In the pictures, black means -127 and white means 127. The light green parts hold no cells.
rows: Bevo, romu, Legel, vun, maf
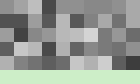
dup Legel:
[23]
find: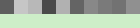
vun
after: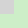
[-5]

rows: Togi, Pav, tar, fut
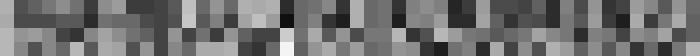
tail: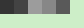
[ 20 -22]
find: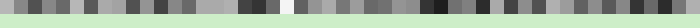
fut
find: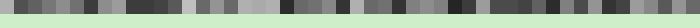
Togi
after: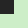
[-67]

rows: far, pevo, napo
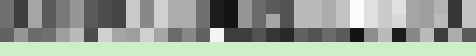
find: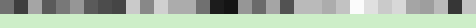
pevo
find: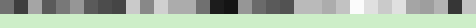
far
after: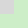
[37]
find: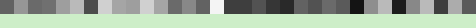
napo
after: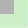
[-73]

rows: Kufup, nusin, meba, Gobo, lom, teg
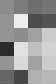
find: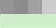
meba
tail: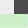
[-44]
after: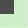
[-44]

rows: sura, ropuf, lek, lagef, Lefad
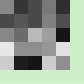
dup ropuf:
[-54]
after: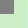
[-48]
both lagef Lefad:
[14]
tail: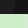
[77 14]
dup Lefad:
[77]

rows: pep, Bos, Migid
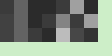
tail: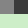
[32]
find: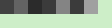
Bos
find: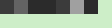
pep
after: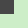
[-76]
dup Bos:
[-68]
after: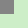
[-68]

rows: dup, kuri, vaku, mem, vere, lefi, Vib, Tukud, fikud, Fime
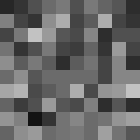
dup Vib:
[-53]
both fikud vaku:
[6]
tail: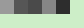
[-47 -47]
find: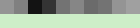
fikud
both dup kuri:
[-75]

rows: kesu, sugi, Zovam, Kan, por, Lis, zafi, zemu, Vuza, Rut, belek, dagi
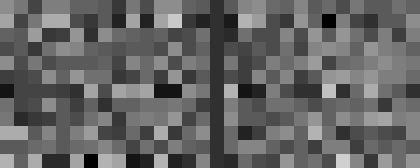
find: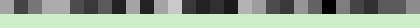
sugi
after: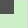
[-37]
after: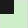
[51]
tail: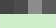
[-65 -29 -79 -29 -29 -15 -15  -8 -21 -65 -79  -1 -37 -51 -15 -15 -29 -51
 -29 -21 -29 -15 -71  -8 -21]
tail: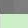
[ -8  21 -59 -21 -79  13 -37 -37 -51 -37  -8  21 -29  13  -8  28  36  -1
   5]

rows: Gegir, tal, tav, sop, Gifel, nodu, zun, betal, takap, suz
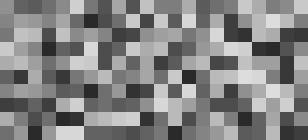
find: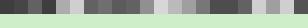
betal
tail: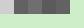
[ 16  87  58  31  -8 -50 -50 -29  79  31  79 -44]
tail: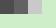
[ 44  58 -50 -29  24  44  87  79 -77 -85 -44  10]
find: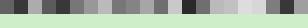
nodu
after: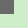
[-85]

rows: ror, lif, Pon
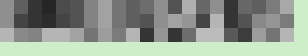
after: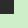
[-59]
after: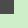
[-44]
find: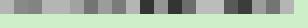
Pon
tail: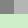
[ 53  34 -11  28  -4  53 -75  21 -75 -18  60  60 -38 -67  28 -11  53]
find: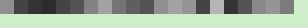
lif

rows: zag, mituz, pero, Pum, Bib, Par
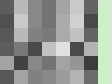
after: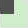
[73]
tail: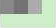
[ 81 -54]

